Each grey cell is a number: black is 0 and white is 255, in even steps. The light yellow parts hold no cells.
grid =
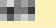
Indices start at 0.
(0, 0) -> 169
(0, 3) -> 162
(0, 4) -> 126

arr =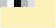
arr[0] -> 200
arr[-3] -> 14
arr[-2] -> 179

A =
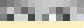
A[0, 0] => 113
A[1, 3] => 103
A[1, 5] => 195
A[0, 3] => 165
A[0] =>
[113, 128, 147, 165, 185, 195, 198, 202, 199, 189, 174, 154]
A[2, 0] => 128
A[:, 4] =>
[185, 144, 70]
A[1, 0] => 150
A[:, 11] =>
[154, 166, 214]

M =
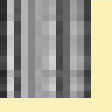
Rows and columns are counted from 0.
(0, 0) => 43
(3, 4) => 135
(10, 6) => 151
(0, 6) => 155
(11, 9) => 102
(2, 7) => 166
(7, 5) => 161
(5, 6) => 161
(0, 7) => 170
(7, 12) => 75
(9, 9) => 105
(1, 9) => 101
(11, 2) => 78
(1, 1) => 193
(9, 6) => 173
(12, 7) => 205
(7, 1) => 204
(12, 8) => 70
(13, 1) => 190
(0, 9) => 101
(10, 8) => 93
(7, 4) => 134
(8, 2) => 66
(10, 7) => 162
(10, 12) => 58
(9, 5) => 158
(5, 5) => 163
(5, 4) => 133
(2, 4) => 133
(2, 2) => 94
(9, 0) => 69
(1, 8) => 82
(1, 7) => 177
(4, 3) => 178
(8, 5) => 156

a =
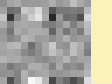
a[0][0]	143
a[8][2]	171
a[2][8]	153
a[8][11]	163
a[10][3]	178
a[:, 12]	[155, 183, 215, 189, 182, 156, 138, 125, 163, 172, 181, 220]
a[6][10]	190
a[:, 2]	[171, 117, 140, 166, 171, 147, 185, 162, 171, 137, 130, 127]
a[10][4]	155
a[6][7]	201
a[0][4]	154
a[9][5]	173
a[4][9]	119
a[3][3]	170
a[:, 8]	[152, 119, 153, 142, 155, 156, 151, 175, 161, 169, 147, 127]
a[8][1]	169
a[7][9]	154
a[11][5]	232
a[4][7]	100
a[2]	[195, 53, 140, 171, 204, 228, 170, 40, 153, 109, 114, 81, 215]
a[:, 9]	[161, 120, 109, 166, 119, 173, 144, 154, 180, 136, 153, 107]
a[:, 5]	[154, 218, 228, 164, 172, 155, 144, 141, 144, 173, 165, 232]
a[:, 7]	[174, 86, 40, 125, 100, 141, 201, 191, 150, 130, 150, 72]
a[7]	[162, 167, 162, 138, 125, 141, 165, 191, 175, 154, 189, 167, 125]
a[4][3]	160
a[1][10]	125
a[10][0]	144
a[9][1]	121
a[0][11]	169
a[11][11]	105

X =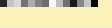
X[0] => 38
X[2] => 216
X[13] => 7
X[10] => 25
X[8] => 189

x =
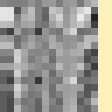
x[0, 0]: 134
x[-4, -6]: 161
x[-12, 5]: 58
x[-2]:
[92, 74, 153, 117, 126, 100, 165, 131, 105, 162, 172, 92, 124, 184]
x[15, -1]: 141
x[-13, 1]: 184
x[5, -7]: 168
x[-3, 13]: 141
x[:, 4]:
[146, 190, 184, 166, 128, 157, 168, 136, 124, 150, 122, 127, 128, 119, 126, 121]
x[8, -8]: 157
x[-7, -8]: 130
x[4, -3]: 109
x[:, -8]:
[152, 104, 99, 116, 149, 144, 128, 141, 157, 130, 158, 148, 152, 164, 165, 160]
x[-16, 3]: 128
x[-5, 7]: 126
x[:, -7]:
[153, 196, 176, 159, 127, 168, 173, 119, 110, 134, 109, 126, 112, 112, 131, 118]
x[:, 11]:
[121, 207, 234, 199, 109, 135, 173, 173, 147, 192, 137, 112, 157, 116, 92, 111]
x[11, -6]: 120
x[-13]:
[189, 184, 143, 162, 166, 121, 116, 159, 185, 155, 180, 199, 164, 65]
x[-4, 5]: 139
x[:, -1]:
[181, 100, 35, 65, 130, 183, 134, 68, 102, 61, 111, 122, 88, 141, 184, 141]
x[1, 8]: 183
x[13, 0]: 92
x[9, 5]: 141
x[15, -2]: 99
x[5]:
[158, 152, 108, 131, 157, 137, 144, 168, 132, 146, 148, 135, 186, 183]
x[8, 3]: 161
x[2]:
[227, 226, 128, 175, 184, 129, 99, 176, 209, 152, 180, 234, 189, 35]
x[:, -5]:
[151, 147, 152, 155, 177, 146, 145, 157, 155, 153, 158, 178, 156, 159, 162, 166]

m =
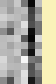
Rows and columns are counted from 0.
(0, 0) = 176
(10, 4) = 85
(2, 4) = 71
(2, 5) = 164
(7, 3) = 116
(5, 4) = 6
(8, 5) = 110
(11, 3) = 219
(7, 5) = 197
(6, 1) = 165
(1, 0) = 188
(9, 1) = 185
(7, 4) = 17
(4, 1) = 89
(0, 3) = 119
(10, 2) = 175
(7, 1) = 182
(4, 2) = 184
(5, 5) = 216
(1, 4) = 61

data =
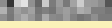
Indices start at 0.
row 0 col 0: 140
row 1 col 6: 128
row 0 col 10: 163
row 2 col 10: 130
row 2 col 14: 123
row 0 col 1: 53
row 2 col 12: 124
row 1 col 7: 117
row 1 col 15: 117
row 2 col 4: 151
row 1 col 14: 127
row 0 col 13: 154
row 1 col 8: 147
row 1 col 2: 160

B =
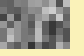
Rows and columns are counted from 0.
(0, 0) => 101
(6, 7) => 85
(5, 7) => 85
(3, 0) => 151
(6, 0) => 167
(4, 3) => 120
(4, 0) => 118
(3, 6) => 95
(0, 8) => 82
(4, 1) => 173
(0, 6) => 143
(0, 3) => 125
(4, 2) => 148
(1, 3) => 118
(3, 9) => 117
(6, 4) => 53
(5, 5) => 187
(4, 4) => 106
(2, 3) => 127
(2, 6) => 167
